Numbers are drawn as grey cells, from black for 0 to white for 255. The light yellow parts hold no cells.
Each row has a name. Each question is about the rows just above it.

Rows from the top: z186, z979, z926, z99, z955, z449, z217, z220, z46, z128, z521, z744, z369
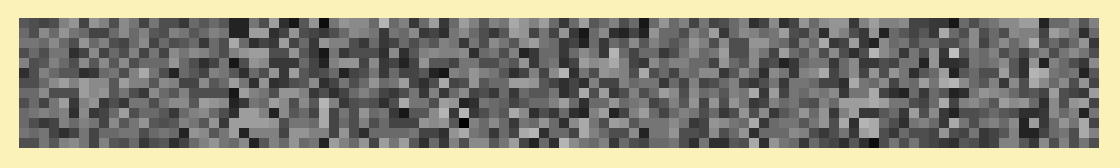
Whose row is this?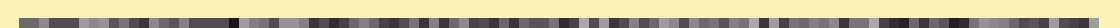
z220
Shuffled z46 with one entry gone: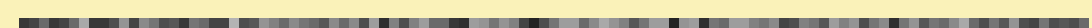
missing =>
[96]

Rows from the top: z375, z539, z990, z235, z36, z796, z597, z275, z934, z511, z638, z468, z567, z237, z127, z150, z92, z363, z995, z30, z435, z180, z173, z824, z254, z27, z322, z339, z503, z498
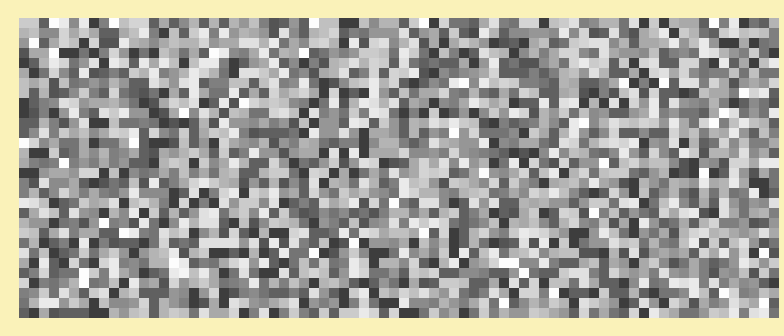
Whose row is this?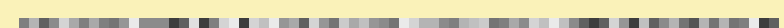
z363
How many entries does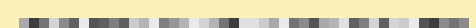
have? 45
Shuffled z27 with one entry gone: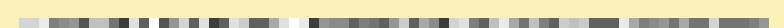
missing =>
[244]
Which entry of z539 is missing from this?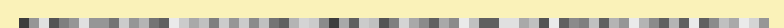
[73]
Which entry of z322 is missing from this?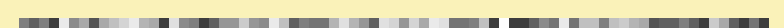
[159]
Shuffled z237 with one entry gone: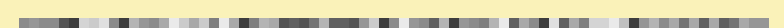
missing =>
[106]

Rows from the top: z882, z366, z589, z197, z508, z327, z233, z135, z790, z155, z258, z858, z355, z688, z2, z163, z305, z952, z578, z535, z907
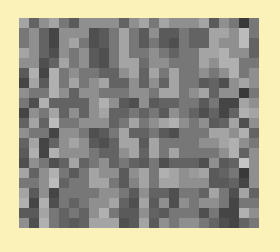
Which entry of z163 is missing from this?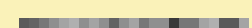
[154]
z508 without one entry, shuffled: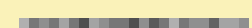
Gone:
[108]
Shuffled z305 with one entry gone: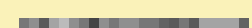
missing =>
[131]

